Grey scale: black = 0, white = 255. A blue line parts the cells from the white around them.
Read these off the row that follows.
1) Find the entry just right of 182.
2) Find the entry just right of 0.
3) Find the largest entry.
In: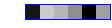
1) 143
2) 159
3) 203

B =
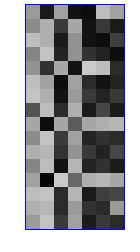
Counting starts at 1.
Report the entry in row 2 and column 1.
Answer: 139
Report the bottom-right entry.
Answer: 42
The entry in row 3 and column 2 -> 175
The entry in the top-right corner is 161
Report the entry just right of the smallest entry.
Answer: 202
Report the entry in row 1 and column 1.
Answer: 154
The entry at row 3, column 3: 27
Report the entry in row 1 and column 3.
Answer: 161
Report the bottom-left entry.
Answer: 154
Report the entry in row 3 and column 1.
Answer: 189
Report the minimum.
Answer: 5
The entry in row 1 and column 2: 27
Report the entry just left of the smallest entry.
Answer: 161
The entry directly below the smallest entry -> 195

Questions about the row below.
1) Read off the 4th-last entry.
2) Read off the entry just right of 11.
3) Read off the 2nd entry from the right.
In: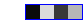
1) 11
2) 219
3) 56

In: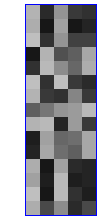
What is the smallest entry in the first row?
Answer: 42
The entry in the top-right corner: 49
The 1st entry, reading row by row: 179
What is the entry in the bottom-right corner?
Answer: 73
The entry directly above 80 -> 148
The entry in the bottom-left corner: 173
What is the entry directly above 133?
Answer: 57
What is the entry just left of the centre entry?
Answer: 118
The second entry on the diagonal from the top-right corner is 23
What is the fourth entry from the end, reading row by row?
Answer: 73
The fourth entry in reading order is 57
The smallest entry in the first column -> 23
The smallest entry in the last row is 42
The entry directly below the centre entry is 36

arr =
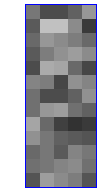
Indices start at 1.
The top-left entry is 119
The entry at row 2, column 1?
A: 90
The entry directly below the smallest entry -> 90
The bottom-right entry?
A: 84
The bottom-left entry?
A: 84
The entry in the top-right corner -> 151
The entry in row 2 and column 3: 193
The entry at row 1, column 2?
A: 76
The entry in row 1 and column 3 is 76
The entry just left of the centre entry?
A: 76
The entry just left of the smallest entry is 64
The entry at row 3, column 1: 105
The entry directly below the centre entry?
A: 157
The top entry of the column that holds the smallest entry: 97
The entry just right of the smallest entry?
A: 58

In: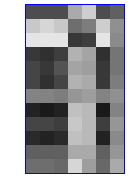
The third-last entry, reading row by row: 158
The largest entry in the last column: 170
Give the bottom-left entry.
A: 110
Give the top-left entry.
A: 77
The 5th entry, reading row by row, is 206
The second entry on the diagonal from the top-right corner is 206
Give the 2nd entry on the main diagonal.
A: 214
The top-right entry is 96
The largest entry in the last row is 214
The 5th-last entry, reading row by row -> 104
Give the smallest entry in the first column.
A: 34
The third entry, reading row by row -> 77
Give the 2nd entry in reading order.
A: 77

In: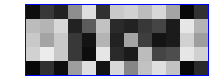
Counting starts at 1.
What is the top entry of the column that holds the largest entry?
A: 56
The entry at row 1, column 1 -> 14
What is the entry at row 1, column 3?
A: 34
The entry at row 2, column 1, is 188
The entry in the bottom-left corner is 8
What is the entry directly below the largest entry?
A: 49
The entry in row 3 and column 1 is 201
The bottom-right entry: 42
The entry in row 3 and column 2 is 164
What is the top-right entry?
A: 49

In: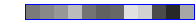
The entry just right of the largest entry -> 209
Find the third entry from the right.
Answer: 75
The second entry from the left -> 136
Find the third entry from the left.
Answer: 151

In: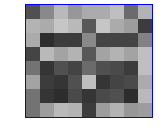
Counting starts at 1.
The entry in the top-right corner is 179
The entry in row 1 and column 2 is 137
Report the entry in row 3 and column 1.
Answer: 171
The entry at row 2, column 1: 179
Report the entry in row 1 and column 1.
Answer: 80
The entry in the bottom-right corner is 157
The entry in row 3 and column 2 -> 45
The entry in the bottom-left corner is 115
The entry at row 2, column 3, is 198
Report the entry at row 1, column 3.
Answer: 185

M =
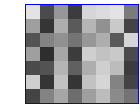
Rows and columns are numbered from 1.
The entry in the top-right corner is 123
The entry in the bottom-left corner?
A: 68
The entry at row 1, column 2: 75
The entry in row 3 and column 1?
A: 83
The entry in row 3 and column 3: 145
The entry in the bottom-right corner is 116
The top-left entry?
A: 227
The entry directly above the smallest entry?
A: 131
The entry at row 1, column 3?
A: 151
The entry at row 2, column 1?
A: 159
